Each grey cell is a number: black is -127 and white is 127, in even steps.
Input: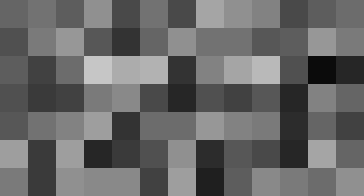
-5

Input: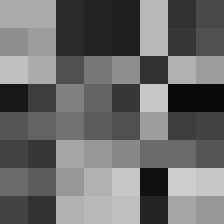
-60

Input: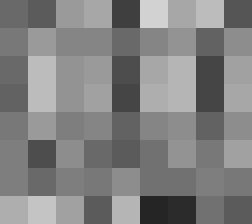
46

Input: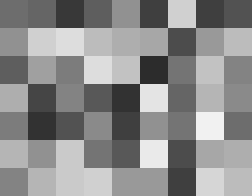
3

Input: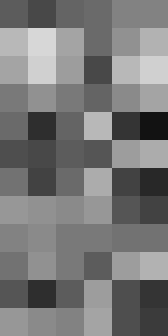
23

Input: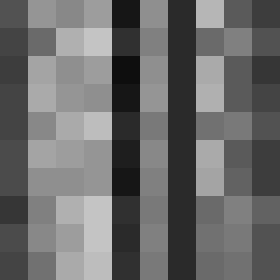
-59

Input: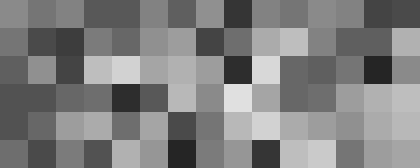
-17

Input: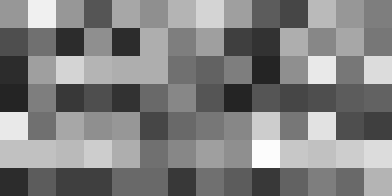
-83

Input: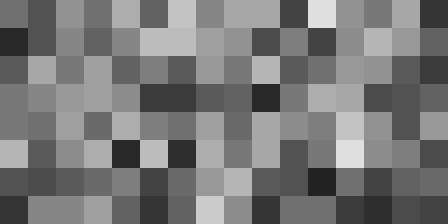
-74
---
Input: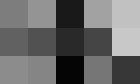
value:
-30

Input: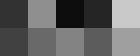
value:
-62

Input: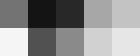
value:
117

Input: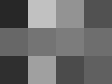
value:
-24

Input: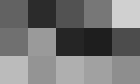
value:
-15

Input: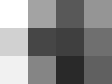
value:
81

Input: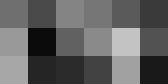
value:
25

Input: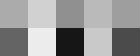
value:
-27
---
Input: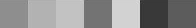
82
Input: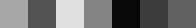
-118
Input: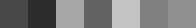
68
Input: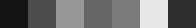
-4
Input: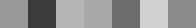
-19
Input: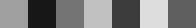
-68
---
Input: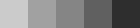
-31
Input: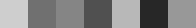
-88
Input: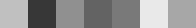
105
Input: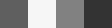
1
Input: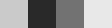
-13
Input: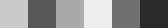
-15
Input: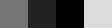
-127
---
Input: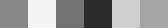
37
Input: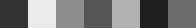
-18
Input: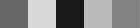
2
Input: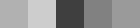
26
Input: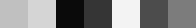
-3
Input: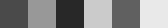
105
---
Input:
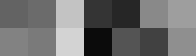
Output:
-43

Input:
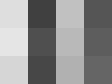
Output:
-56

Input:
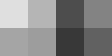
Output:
29

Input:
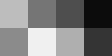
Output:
112

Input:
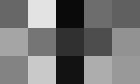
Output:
-109

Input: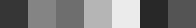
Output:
107
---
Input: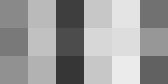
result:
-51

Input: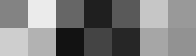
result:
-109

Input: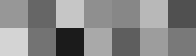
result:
-100

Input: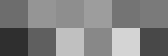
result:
64

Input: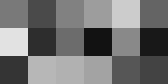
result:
-19

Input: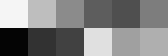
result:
-62
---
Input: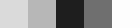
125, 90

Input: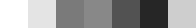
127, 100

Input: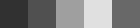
96, 31

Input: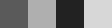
87, 47

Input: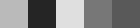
95, 58

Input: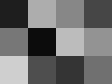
79, 60
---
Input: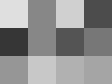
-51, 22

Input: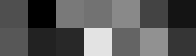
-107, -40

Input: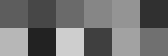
-79, 55

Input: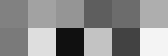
46, -5

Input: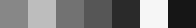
-105, 7

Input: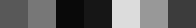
-67, -39

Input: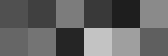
10, -25
